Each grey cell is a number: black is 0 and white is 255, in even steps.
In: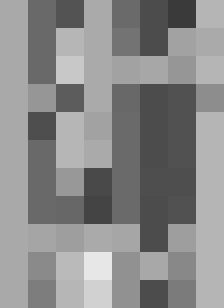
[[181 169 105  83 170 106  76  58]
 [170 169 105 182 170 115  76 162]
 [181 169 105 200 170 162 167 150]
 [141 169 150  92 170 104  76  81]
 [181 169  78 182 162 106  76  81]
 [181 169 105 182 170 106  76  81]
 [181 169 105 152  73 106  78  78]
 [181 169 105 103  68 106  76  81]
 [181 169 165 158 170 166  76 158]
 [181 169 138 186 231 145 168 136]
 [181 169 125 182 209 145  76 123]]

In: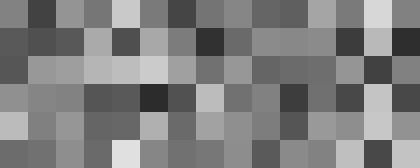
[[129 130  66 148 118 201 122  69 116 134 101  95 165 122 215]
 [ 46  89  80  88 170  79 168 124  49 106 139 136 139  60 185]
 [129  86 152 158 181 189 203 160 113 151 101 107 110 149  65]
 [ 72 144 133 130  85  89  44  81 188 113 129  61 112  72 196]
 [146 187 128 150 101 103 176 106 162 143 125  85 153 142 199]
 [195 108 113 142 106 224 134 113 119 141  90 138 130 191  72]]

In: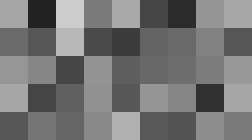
[[168 165  34 205 123 169  70  43 149]
 [ 86 107  87 184  74  59 100 105 129]
 [153 150 134  70 147  95 103 110 124]
 [165 166  69  96 145  87 149 133  49]
 [123  86 117 102 137 177  88  83 142]]

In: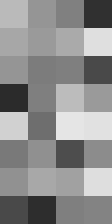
[[ 48 186 149 128]
 [223 167 154 170]
 [ 73 149 124 127]
 [154  43 127 188]
 [225 209 110 229]
 [140 121 144  77]
 [222 145 168 161]
 [131  73  45 127]]

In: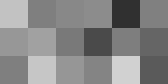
[[128 194 127 136 140  48]
 [101 151 161 121  74 126]
 [ 90 127 198 150 132 209]]

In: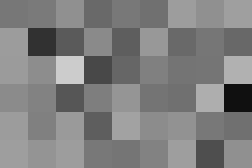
[[159 119 122 144 105 120 112 157 144]
 [104 156  49  90 138  94 152 105 118]
 [177 155 141 204  72 102 128 116 117]
 [ 16 139 130  86 126 149 116 112 174]
 [112 156 128 154  94 162 140 146 120]
 [144 158 148 157 120 117 130 158  78]]
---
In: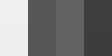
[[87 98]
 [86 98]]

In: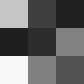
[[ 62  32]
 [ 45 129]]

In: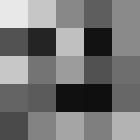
[[198 136]
 [ 36 192]]

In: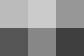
[[203 151]
 [135  63]]

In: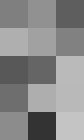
[[145  94]
 [161 129]]

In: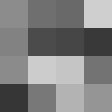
[[111 105]
 [ 75  70]]

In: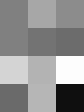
[[167 140]
 [115 108]]

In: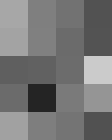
[[127 114]
 [128 107]]
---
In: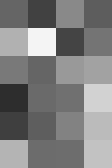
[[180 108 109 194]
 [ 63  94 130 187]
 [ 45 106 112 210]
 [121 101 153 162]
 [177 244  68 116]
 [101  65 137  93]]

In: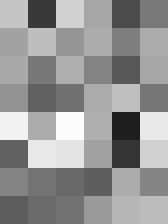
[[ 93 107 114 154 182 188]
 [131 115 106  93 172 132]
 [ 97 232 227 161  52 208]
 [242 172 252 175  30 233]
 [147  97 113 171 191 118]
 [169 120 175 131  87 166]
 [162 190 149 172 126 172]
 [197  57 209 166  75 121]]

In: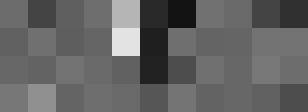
[[119 144 100 110 105  86 116  99 103  96  77]
 [103  99 114 106  97  34  77 112 103 120 109]
 [ 96 112  94 101 227  31 111 100 101 114 114]
 [108  68  95 110 181  41  19 113 105  68  48]]

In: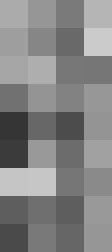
[[ 74 121 102 150]
 [ 94 111  94 153]
 [197 198 118 138]
 [ 59 153 108 161]
 [ 53 103  76 148]
 [113 148 130 151]
 [166 174 119 118]
 [158 134 105 203]
 [171 150 122 181]]

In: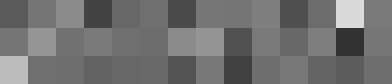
[[188 111 110  98 103 105  84 120  64 110 120 101  93 110]
 [117 149 114 121 111 108 139 148  81 121 104 126  50 119]
 [ 90 117 139  67 104 111  75 119 117 127  79 108 218 121]]

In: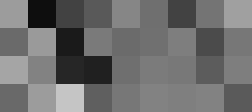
[[105 156 197  95 119 130 127 130  90]
 [165 130  38  32 111 123 120  92 126]
 [106 154  26 122 107 112 126  75 119]
 [156  14  66  89 134 111  66 116 160]]
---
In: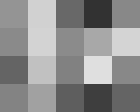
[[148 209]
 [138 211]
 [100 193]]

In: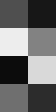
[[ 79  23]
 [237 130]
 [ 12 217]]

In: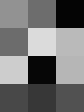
[[146 109]
 [108 219]
 [205   6]]

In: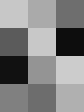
[[199 170]
 [ 91 200]
 [ 17 148]]

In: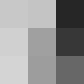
[[200 196]
 [208 160]
 [212 157]]

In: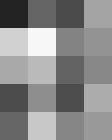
[[ 35 101]
 [209 247]
 [169 186]]
